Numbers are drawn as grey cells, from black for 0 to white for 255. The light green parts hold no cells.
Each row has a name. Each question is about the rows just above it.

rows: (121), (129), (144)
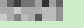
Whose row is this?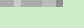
(129)
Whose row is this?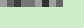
(121)
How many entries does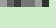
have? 7
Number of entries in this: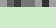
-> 8

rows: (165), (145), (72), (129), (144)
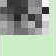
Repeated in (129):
[142]
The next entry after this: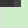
[142]

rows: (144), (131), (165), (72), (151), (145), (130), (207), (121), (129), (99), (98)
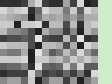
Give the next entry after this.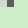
[93]
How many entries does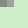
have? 2
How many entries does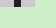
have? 5
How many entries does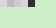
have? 5
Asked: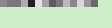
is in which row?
(207)
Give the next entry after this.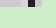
[203]
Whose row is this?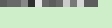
(129)

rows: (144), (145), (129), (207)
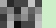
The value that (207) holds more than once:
[69]
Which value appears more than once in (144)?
[69]

